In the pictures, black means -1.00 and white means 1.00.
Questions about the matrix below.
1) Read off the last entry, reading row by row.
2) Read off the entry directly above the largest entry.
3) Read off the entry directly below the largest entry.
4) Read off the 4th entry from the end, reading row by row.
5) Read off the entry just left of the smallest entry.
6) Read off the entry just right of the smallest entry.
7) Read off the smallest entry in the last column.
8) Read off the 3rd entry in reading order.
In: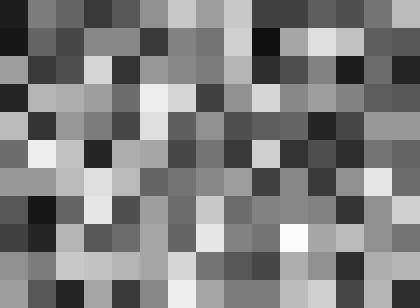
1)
-0.65
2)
0.07
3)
0.36
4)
0.62
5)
0.62
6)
0.30
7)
-0.71
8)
-0.21

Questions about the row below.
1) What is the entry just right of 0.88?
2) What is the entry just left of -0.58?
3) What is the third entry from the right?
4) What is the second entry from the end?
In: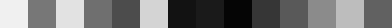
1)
-0.07
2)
-0.96
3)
0.09
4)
0.48
